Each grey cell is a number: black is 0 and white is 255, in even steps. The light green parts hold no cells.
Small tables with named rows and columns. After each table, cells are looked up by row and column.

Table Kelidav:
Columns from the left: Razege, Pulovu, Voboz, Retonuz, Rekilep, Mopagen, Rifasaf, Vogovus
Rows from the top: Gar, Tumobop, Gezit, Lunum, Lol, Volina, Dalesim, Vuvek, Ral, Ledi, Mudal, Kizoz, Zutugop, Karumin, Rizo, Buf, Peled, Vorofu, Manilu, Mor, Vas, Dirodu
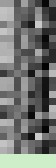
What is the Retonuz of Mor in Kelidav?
57
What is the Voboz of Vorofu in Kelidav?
83
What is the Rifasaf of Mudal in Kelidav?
80
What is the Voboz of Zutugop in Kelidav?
79
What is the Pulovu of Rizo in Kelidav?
170
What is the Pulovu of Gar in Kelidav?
156
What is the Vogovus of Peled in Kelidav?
170
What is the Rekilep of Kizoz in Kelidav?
107
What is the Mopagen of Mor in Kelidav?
202
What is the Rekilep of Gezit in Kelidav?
70
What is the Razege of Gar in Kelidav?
157

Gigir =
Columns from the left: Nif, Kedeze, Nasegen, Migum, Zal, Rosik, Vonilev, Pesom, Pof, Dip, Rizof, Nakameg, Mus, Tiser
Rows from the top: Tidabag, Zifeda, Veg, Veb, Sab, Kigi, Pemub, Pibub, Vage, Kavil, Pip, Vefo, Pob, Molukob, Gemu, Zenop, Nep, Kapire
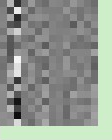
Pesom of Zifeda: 125
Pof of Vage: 124
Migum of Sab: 139
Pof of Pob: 124
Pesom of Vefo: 136
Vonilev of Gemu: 98
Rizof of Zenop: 139
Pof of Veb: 125
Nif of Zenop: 136
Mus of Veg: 140
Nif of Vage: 117
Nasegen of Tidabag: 49
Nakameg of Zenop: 144
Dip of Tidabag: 123
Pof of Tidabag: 132
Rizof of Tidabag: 150
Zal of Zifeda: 105
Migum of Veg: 109
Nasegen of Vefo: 54
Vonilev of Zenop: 158

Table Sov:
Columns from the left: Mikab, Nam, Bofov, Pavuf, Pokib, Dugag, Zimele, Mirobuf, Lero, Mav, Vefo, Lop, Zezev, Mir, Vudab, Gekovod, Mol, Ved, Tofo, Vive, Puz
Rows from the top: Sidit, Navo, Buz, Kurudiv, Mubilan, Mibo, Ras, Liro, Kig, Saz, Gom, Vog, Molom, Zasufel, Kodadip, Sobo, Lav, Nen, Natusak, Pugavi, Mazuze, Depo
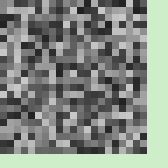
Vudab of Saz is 155
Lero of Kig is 111
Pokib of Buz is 106
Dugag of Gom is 92
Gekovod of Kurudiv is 34
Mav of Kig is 115
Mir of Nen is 151
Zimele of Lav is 133
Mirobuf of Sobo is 125
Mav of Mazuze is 190
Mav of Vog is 135
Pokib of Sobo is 90

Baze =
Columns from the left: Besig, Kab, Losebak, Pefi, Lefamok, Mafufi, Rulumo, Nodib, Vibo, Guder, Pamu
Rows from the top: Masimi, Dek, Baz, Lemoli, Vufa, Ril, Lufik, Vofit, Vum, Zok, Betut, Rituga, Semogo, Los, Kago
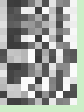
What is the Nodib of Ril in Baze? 177
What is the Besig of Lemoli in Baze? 225
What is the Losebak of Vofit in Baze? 193
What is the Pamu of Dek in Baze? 236
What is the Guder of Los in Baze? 71
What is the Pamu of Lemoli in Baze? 237
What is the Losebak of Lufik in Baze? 61
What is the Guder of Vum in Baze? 104
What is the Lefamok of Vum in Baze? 252
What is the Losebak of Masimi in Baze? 59
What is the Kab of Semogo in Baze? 207
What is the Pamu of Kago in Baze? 247
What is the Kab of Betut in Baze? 68
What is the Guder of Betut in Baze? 143
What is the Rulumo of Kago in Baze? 82
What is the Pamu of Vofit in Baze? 87
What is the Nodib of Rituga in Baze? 129

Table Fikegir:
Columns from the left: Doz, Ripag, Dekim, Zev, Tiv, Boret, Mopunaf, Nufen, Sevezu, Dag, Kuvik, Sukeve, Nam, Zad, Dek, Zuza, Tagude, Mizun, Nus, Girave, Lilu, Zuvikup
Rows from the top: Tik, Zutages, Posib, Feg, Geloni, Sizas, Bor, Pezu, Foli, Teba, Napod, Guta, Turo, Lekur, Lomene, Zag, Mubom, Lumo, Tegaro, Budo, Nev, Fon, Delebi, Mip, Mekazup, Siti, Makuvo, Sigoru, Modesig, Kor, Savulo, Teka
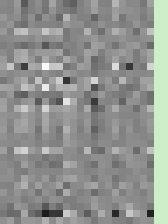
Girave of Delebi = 142
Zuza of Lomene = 131
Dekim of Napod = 141
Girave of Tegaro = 129
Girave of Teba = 130
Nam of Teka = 141
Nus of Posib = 139
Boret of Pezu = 153
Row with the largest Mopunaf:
Teba

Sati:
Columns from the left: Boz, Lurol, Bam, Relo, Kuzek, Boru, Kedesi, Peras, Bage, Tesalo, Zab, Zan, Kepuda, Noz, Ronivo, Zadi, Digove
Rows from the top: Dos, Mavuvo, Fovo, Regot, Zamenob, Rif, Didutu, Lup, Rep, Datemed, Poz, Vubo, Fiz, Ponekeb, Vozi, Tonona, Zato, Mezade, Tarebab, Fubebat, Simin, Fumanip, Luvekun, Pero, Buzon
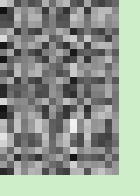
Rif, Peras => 93
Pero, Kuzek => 151
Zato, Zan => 181
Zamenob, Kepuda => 121
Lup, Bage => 171
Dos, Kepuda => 165
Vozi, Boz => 214
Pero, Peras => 108

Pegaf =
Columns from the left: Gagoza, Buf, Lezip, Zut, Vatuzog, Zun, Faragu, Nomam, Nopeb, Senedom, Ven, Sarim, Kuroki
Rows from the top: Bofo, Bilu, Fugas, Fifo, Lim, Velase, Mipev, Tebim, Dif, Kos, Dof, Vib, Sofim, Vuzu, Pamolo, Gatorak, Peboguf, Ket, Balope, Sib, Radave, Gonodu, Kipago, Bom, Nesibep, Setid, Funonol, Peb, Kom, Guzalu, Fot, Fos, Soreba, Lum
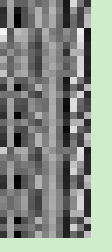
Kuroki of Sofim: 184
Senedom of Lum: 33
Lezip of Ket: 113
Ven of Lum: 106
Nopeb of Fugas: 108
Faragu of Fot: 129
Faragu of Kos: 141
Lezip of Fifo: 2
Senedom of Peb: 57
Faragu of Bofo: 117
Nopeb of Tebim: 126
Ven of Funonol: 121
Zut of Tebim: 136

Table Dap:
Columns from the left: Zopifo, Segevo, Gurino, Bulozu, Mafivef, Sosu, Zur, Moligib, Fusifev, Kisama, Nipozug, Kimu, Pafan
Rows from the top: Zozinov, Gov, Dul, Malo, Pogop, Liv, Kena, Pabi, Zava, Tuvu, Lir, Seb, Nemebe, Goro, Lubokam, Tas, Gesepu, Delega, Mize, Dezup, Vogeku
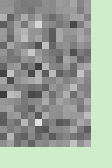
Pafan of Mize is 94
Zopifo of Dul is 177
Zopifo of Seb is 165
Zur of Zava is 138
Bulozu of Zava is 147
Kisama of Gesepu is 157
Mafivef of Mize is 141
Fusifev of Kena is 141
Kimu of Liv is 167
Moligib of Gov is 138
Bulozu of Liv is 189
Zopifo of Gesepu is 97
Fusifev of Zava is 94
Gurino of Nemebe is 122
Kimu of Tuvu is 155
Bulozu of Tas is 120

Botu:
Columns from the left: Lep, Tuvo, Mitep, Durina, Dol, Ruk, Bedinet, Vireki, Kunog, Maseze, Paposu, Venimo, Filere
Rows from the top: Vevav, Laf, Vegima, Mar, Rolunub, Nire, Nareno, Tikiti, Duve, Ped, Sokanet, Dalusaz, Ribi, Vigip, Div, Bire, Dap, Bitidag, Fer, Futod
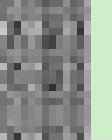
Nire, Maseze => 137
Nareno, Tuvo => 86
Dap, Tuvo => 141
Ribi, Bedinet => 84
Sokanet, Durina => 131
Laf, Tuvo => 147
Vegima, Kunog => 109
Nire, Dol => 152
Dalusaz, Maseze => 151
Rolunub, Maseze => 168
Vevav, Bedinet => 91
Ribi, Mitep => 102
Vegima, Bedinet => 99
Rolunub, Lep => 201
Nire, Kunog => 125
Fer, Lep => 121
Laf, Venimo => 129

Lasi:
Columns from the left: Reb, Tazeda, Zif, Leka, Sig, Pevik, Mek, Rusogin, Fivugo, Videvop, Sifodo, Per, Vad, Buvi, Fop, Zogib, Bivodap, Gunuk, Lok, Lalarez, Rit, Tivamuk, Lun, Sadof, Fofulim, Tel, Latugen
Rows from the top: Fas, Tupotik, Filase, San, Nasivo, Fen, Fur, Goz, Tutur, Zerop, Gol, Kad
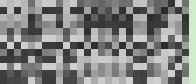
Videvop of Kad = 69
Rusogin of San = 147
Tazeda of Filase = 163
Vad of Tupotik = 163
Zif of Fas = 198
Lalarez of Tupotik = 55
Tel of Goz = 130
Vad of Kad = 206
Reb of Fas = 201
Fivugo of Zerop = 177
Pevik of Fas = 181
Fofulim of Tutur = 126
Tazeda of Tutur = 59
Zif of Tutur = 71
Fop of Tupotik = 107
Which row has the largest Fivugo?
Tutur

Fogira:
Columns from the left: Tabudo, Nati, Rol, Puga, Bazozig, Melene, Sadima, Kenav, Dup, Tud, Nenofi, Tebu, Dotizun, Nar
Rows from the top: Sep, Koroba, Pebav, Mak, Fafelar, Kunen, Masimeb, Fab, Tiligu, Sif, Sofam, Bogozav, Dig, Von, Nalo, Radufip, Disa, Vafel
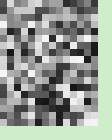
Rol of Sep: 129
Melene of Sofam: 164
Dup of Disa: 29
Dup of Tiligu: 162
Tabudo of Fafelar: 174
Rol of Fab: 180
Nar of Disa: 224
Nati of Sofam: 174
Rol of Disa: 79
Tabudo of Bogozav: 163
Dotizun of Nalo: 28
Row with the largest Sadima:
Kunen

